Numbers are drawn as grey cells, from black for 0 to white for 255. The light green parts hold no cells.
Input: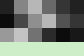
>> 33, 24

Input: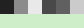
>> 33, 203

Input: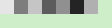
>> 229, 176

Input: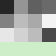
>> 38, 73

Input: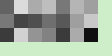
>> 99, 16

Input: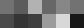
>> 114, 24
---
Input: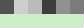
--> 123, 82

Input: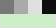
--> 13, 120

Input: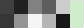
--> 204, 54

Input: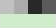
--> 91, 193

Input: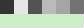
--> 114, 52

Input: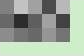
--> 184, 140
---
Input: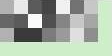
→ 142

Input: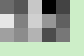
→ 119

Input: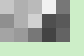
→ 99

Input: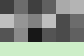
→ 96

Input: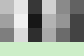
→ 67

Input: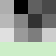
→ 205

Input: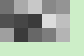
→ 180
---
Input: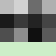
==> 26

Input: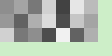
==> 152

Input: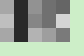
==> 191

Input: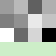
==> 126

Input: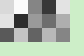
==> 227

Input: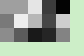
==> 121

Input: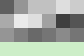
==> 170

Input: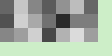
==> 81
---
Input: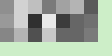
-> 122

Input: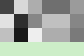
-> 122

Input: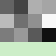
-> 16

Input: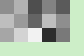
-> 121

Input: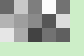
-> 95

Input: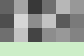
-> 131

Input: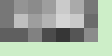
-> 139
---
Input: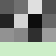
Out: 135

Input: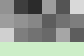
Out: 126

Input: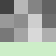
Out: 164

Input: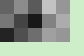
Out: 79

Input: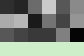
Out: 68

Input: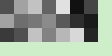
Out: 80

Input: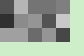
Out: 160
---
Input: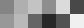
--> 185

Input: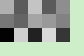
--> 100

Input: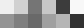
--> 127

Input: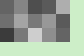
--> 164

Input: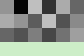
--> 148

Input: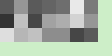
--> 193

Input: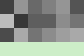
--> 55

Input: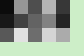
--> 66
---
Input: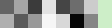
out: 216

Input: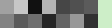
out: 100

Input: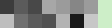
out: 179

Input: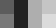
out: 33

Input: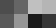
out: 150

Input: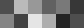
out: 174

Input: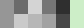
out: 183
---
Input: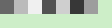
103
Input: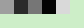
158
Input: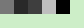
119
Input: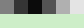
127
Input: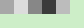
167
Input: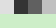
223
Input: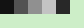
18
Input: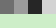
111
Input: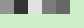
147
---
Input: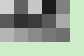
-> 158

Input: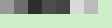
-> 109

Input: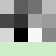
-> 0

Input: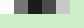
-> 117

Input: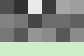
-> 88

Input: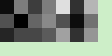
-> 71

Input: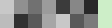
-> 49

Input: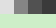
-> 133

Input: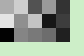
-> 133
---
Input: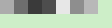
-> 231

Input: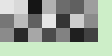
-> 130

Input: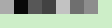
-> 194

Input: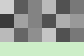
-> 197

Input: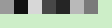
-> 37

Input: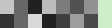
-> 63

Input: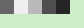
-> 185

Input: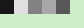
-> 130
